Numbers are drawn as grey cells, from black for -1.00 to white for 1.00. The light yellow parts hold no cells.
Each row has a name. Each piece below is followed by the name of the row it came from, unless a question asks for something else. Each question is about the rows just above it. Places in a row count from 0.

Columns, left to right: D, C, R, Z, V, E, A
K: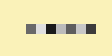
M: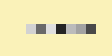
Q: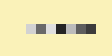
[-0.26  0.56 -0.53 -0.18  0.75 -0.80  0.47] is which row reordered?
K
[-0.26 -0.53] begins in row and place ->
Q, 5
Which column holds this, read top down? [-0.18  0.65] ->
D
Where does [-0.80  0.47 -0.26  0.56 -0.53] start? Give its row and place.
K, 2
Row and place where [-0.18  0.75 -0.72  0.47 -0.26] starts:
Q, 1
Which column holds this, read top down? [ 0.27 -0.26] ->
E
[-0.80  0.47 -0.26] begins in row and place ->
K, 2

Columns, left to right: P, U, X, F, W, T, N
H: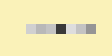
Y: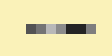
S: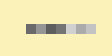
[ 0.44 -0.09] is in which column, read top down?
U
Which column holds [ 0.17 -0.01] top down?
N
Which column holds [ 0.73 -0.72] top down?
W
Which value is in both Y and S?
[-0.09]
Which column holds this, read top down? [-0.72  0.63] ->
W

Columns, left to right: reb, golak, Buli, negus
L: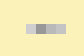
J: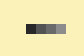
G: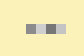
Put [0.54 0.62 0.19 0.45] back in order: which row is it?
L
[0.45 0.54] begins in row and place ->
L, 2
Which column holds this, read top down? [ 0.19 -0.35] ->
golak
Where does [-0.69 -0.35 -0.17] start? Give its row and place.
J, 0
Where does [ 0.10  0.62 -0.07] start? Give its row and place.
G, 0
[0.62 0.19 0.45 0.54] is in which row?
L
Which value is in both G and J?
[0.10]

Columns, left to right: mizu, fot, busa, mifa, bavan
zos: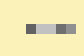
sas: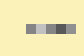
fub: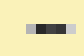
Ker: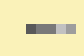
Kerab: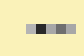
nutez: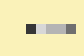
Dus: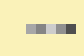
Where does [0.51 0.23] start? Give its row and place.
Ker, 3
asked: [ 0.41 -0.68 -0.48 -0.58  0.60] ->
fub
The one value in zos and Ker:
[0.51]
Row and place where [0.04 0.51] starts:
sas, 0

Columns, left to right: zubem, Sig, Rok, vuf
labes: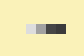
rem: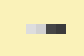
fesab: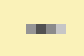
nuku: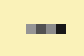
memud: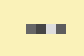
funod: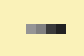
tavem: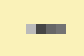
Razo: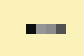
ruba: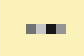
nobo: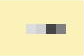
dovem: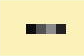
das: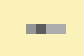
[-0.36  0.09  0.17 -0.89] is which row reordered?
Razo
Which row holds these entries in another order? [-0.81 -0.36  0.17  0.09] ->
nuku
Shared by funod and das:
[0.17]
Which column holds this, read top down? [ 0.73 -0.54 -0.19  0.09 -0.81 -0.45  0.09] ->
Rok
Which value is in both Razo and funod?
[0.17]
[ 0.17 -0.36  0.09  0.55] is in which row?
fesab

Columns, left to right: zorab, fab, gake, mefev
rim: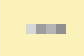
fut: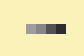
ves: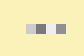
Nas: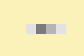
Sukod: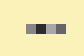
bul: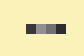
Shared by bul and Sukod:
[-0.65]
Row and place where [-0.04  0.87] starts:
ves, 1
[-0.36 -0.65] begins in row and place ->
fut, 2

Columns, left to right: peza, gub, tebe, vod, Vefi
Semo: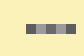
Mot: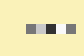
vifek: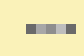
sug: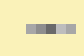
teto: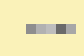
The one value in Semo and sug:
[-0.17]
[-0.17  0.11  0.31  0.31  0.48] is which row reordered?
sug
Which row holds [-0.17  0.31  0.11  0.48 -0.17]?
vifek
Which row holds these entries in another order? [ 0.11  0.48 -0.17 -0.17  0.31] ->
vifek

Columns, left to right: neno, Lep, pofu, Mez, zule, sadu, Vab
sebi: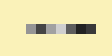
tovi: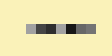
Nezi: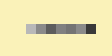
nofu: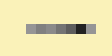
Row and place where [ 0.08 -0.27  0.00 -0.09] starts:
Nezi, 1
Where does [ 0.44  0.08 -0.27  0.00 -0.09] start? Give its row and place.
Nezi, 0
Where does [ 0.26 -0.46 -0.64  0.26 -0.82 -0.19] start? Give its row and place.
tovi, 0
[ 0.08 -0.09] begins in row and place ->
nofu, 2
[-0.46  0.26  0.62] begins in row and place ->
sebi, 1
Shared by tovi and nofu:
[-0.09]

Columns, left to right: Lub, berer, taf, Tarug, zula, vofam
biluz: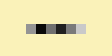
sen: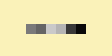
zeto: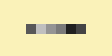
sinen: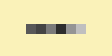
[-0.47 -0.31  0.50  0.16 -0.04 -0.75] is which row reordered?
zeto
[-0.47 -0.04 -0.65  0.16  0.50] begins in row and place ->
sinen, 1
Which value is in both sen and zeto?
[-0.04]
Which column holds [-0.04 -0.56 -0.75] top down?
zula

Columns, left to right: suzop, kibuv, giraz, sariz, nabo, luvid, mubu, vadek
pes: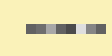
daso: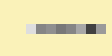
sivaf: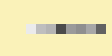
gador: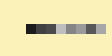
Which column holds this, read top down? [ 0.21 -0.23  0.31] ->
vadek
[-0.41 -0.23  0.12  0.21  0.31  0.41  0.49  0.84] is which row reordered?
sivaf
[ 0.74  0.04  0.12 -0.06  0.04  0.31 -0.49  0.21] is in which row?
daso
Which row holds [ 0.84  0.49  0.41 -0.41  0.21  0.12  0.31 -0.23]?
sivaf
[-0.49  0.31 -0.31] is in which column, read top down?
mubu

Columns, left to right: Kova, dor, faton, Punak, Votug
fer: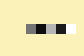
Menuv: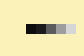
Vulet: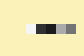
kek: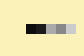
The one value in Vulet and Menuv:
[-0.79]
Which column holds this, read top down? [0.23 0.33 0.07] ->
Punak
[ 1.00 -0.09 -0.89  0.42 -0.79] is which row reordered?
fer
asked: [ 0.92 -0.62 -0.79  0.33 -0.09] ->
Vulet
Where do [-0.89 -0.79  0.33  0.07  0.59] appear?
kek
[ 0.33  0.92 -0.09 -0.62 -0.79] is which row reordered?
Vulet
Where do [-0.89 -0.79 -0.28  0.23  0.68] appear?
Menuv

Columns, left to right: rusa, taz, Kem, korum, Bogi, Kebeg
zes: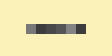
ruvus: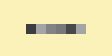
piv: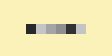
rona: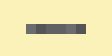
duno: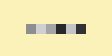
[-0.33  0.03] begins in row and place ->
zes, 3
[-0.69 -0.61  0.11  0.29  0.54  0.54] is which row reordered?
piv
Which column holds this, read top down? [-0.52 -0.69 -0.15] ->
rusa

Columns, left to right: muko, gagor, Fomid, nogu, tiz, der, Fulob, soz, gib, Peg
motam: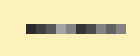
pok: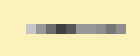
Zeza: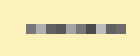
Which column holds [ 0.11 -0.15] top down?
Peg
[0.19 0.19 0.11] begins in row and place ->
pok, 5
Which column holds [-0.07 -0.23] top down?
gib

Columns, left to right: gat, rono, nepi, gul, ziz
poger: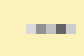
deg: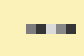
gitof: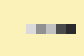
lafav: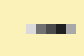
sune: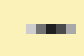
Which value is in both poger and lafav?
[0.71]
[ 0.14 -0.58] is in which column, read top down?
rono
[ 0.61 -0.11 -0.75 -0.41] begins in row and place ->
sune, 0

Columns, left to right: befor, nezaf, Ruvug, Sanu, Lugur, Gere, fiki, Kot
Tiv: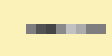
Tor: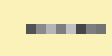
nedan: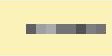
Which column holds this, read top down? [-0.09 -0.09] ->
Kot
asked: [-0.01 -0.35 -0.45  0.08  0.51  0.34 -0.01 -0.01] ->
Tiv
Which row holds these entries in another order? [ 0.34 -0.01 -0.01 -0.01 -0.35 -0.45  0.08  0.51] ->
Tiv
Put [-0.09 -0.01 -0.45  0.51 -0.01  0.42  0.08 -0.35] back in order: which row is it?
Tor
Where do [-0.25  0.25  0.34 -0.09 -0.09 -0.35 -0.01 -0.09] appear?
nedan
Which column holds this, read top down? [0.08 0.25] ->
nezaf

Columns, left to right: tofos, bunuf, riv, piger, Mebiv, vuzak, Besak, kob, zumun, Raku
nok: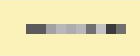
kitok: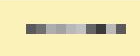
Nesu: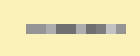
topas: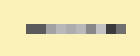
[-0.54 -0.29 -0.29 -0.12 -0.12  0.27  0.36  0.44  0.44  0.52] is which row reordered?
nok
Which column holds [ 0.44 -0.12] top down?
Mebiv
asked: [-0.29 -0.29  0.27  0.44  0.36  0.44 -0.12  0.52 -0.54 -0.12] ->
nok

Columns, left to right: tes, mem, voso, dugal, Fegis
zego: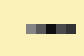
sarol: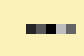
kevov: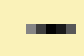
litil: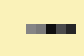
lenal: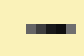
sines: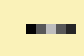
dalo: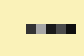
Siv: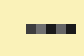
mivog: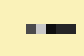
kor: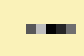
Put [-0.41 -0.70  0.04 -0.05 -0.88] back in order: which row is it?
litil
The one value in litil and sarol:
[-0.70]
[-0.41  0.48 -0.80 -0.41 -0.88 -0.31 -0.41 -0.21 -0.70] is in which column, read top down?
dugal
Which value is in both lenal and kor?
[-0.13]
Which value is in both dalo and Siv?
[-0.80]
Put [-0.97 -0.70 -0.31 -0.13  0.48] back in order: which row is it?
kor
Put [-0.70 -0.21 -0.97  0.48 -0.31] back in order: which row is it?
sarol

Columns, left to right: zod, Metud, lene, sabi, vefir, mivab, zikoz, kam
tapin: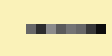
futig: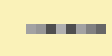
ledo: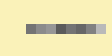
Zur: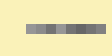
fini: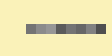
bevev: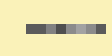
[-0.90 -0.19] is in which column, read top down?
kam
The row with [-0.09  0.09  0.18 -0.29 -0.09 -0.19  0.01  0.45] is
ledo
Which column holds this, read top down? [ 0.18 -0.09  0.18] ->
lene
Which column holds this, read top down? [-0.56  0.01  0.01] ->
zikoz

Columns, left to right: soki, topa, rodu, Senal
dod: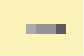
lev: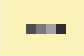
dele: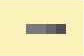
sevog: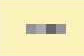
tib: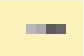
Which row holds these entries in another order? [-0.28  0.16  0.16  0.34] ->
dod
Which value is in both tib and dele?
[-0.20]
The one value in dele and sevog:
[-0.20]
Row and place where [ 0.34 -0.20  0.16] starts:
sevog, 1

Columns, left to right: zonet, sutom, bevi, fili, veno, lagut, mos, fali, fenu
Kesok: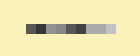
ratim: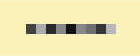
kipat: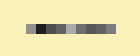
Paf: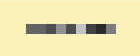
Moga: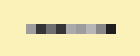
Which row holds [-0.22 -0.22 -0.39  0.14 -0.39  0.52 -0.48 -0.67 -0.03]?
Paf
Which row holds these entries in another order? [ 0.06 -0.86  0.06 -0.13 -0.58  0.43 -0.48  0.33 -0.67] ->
ratim
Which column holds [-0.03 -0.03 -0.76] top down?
fenu

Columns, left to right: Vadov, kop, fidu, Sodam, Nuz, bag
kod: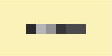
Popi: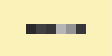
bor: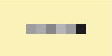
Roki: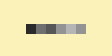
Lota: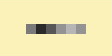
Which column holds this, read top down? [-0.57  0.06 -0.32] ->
fidu
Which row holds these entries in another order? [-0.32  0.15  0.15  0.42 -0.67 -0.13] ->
Roki
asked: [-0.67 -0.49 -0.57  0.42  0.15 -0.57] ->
Popi
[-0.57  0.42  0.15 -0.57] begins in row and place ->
Popi, 2
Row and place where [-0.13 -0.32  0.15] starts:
Roki, 1
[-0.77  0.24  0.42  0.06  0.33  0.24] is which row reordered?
bor

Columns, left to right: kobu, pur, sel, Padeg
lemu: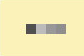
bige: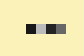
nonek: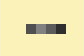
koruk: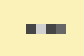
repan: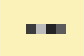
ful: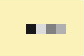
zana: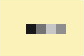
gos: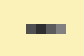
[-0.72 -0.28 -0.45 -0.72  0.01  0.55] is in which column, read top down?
sel
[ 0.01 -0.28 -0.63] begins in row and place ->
nonek, 1

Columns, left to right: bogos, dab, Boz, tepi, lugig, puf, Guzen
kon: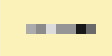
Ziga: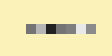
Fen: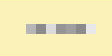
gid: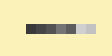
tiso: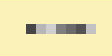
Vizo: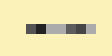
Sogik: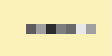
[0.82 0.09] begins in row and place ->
Ziga, 5
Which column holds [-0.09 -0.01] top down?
tepi
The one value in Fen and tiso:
[0.43]

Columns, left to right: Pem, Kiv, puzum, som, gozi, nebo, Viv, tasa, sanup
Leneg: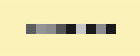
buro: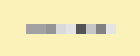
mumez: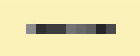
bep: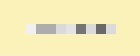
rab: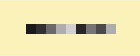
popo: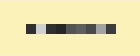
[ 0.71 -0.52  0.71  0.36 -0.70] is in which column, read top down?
som
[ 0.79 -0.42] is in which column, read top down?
sanup
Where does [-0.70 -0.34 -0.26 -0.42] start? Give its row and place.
popo, 3
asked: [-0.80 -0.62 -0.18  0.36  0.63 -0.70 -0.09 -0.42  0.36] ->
rab
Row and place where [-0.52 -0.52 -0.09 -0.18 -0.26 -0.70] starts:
mumez, 2

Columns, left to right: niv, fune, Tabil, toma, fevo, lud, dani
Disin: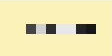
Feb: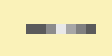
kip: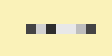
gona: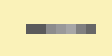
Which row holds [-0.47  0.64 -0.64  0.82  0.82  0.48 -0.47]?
kip
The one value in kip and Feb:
[0.82]
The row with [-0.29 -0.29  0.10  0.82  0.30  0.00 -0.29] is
Feb

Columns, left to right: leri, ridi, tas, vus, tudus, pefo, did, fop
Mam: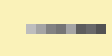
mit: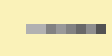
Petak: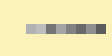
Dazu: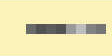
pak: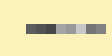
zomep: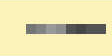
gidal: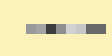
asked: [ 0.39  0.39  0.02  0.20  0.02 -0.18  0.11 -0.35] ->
mit
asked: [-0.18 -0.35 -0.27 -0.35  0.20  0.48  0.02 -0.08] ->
Dazu

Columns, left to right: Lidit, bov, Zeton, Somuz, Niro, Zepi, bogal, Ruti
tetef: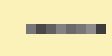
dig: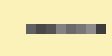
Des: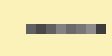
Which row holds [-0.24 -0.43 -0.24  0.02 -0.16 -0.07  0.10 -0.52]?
Des
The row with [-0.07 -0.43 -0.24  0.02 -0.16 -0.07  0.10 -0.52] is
tetef

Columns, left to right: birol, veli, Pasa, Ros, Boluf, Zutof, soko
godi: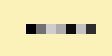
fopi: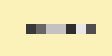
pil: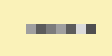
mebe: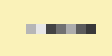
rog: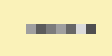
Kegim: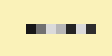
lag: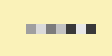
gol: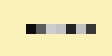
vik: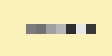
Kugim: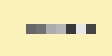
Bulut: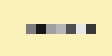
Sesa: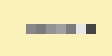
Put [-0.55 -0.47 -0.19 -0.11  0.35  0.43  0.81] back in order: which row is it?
Kugim
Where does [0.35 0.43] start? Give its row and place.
Kugim, 2
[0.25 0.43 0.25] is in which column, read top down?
birol
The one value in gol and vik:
[-0.55]
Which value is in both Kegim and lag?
[0.71]
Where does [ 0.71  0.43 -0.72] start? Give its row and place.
Kegim, 2
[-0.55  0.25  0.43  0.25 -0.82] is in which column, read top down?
birol

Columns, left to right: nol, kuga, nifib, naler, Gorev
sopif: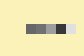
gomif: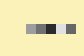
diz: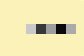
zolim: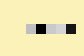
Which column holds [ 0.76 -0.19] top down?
Gorev
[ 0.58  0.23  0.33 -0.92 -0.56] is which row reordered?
diz
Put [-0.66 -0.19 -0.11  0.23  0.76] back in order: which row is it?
gomif
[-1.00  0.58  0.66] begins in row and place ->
zolim, 1
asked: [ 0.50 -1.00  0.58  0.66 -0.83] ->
zolim
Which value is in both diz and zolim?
[0.58]

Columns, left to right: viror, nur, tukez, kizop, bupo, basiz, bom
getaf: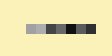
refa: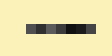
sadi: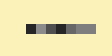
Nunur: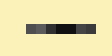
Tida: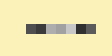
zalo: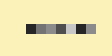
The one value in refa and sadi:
[-0.38]
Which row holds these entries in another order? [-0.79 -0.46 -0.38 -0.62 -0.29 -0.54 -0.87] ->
refa
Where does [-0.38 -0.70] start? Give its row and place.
sadi, 2
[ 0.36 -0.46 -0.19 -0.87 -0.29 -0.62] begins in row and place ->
getaf, 1
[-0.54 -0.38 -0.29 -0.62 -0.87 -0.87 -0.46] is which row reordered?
Nunur
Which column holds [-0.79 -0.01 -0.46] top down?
basiz

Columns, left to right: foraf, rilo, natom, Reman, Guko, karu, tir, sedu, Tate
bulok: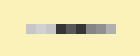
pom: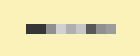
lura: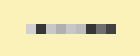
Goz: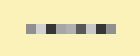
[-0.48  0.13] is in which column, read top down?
Tate
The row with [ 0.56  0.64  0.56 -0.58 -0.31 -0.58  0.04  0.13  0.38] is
bulok
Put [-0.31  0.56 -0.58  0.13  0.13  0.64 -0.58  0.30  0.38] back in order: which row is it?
Goz
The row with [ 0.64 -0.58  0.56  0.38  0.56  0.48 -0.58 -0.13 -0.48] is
lura
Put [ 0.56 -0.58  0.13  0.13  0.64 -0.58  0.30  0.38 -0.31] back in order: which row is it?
Goz
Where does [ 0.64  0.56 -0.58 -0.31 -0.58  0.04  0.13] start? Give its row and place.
bulok, 1
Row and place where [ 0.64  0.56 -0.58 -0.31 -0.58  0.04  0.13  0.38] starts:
bulok, 1

